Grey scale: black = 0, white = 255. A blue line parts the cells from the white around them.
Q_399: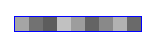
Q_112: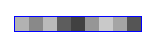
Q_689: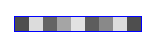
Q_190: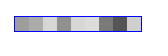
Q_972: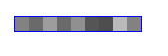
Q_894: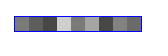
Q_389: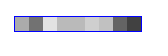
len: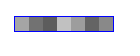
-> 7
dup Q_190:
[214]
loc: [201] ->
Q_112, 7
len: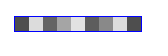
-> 9
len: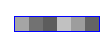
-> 6
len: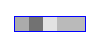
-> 5
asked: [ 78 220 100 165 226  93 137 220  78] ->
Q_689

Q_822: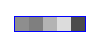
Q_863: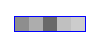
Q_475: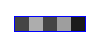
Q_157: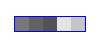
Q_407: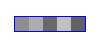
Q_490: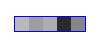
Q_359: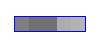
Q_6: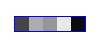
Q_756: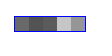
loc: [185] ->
Q_490, 1
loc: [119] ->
Q_157, 1
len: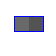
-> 2
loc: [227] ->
Q_157, 4

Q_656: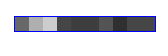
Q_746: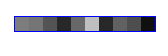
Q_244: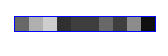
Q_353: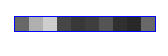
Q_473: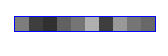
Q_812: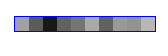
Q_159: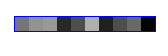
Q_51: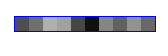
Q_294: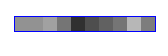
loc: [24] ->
Q_812, 3
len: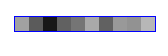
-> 10
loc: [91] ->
Q_812, 2
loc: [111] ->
Q_51, 2
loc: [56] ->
Q_353, 5

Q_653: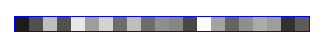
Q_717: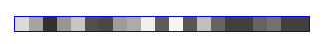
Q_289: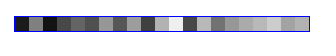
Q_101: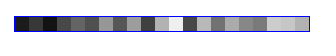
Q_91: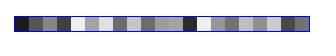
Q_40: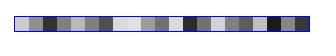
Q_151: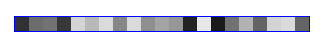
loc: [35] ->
Q_151, 13
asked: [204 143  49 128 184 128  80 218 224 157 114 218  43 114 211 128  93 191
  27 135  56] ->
Q_40
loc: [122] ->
Q_101, 18
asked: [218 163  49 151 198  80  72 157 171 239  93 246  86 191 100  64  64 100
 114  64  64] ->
Q_717
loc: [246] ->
Q_717, 12
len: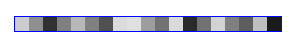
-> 19

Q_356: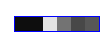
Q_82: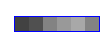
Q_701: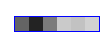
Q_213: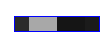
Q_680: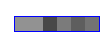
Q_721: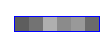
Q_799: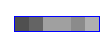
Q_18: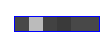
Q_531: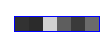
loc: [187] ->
Q_18, 2
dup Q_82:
[131]
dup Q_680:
[146]
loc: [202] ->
Q_701, 4
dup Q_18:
[72]
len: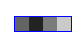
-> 4

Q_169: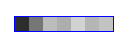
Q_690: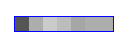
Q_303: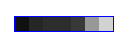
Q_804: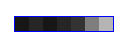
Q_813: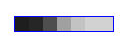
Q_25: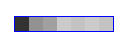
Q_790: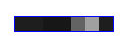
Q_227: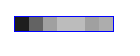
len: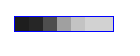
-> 7
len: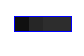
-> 4
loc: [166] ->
Q_690, 5
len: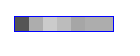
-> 7
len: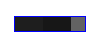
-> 5
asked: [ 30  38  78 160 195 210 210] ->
Q_813
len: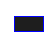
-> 2

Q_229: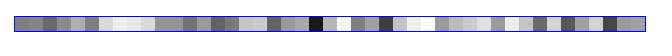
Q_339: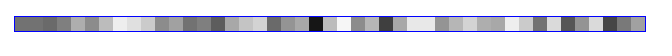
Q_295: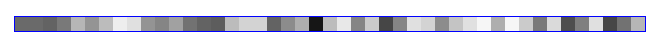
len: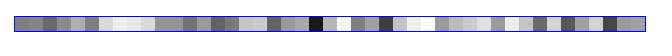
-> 45
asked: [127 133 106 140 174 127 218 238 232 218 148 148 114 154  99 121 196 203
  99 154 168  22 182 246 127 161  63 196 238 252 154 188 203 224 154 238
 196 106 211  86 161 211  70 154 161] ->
Q_229

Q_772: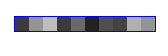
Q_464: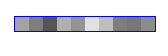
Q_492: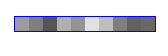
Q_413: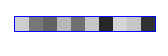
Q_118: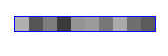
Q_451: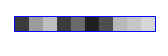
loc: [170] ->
Q_118, 8
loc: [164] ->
Q_464, 1

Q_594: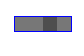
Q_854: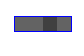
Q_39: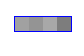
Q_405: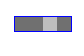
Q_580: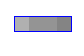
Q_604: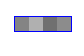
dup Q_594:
[119]
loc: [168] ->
Q_39, 3
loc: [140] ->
Q_604, 4
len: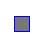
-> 1
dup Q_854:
[99]
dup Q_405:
[112]
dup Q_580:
[148]

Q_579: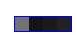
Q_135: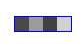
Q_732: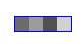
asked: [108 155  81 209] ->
Q_732
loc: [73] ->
Q_135, 1
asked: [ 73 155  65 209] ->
Q_135
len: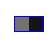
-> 2
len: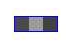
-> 3
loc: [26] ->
Q_579, 3

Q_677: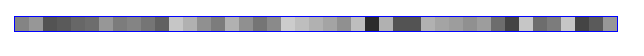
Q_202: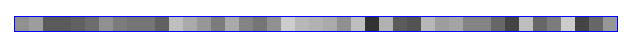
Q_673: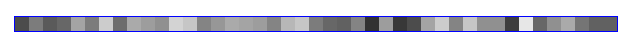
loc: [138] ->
Q_677, 19
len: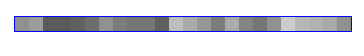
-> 24

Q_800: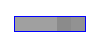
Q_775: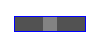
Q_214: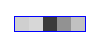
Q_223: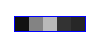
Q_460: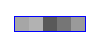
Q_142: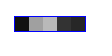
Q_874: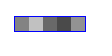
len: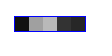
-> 5
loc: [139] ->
Q_800, 4
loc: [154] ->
Q_460, 5
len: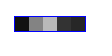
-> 5
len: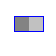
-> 2
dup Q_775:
[82]
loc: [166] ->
Q_460, 1

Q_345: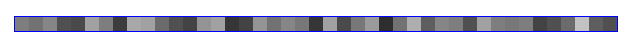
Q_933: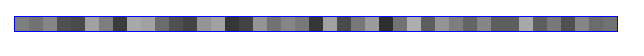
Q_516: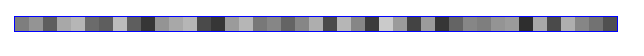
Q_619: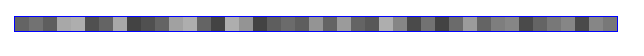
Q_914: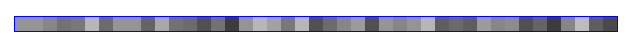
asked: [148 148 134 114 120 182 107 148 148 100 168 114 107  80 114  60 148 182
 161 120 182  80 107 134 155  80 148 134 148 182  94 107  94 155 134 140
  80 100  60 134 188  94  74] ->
Q_914
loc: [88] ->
Q_619, 26
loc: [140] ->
Q_914, 36

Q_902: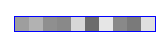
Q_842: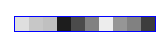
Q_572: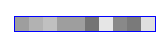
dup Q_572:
[158]
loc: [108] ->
Q_902, 6
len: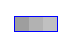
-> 3

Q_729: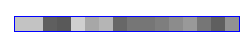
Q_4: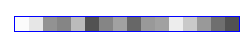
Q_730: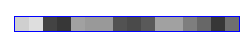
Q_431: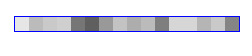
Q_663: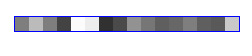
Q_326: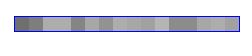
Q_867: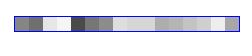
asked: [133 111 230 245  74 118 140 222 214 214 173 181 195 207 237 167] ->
Q_867
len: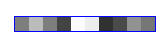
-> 10
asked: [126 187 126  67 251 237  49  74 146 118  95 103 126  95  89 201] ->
Q_663

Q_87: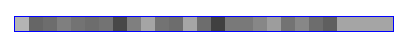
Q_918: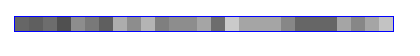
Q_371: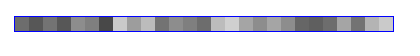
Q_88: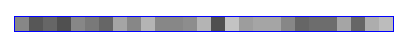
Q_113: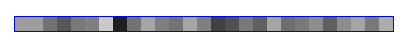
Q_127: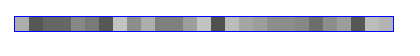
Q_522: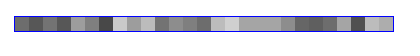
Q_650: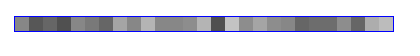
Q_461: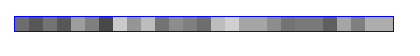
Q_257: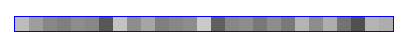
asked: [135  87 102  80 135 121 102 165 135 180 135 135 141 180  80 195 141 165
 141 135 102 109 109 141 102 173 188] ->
Q_650
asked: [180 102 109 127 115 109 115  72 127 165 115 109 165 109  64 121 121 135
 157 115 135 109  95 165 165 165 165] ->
Q_87
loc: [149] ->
Q_461, 9

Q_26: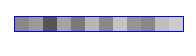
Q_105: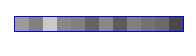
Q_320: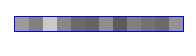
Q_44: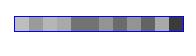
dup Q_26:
[136]
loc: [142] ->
Q_320, 7
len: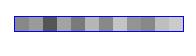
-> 12

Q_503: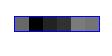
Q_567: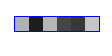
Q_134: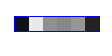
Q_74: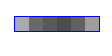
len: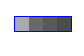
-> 4
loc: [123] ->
Q_503, 5
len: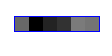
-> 6
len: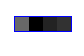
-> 4

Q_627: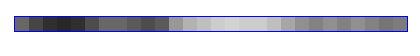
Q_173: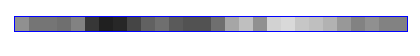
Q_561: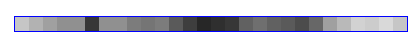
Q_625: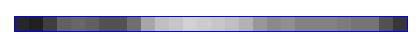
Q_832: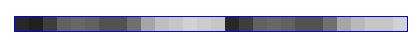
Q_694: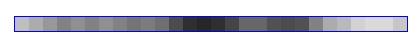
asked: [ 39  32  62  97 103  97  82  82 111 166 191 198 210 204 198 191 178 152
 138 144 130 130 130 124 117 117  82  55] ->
Q_625
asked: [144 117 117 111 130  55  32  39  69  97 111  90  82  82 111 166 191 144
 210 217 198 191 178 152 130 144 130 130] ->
Q_173
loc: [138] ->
Q_625, 19

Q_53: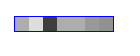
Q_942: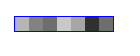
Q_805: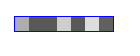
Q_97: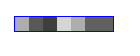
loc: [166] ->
Q_942, 5
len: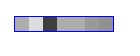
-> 7
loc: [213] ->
Q_97, 4
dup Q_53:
[173]
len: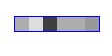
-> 6
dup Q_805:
[88]
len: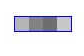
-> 4

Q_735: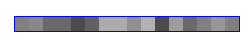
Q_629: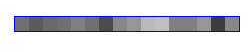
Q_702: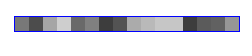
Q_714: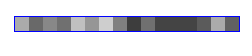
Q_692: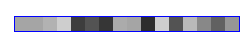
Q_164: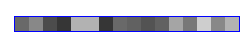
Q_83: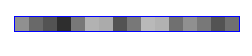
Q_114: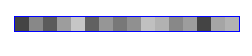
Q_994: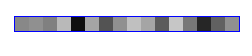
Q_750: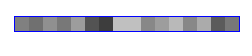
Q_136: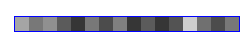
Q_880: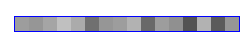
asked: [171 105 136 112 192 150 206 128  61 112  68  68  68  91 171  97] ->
Q_714
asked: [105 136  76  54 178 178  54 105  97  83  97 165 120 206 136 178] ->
Q_164
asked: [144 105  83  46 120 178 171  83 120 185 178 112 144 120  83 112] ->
Q_83

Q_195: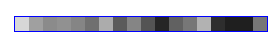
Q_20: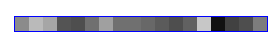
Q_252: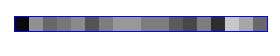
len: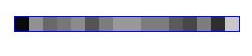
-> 16
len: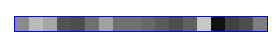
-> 18
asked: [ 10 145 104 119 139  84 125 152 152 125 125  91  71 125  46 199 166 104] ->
Q_252

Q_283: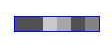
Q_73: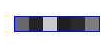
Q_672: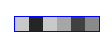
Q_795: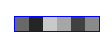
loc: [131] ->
Q_283, 6
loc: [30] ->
Q_73, 4
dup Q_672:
[201]
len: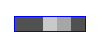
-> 5
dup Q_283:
[81]

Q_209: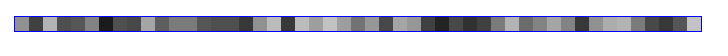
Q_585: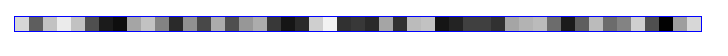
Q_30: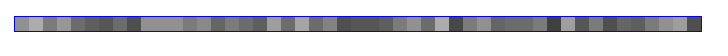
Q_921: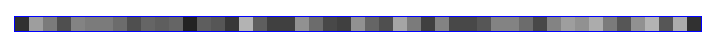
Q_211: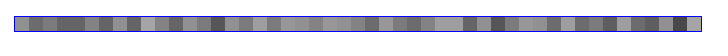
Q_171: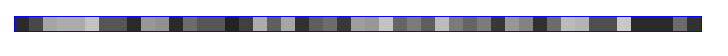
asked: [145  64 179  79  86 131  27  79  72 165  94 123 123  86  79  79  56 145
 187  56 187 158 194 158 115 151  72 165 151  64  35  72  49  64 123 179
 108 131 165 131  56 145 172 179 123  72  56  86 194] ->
Q_209
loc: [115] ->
Q_209, 25
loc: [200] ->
Q_171, 44
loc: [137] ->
Q_30, 14

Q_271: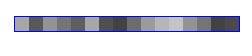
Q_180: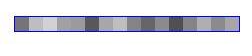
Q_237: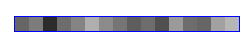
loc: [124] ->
Q_237, 2
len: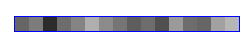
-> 16

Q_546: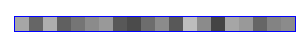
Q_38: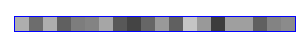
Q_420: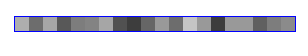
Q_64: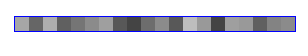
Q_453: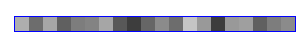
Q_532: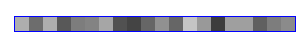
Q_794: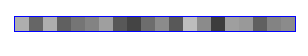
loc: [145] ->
Q_532, 11
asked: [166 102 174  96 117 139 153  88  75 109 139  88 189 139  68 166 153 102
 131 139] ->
Q_546
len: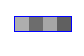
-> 4
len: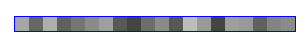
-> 20

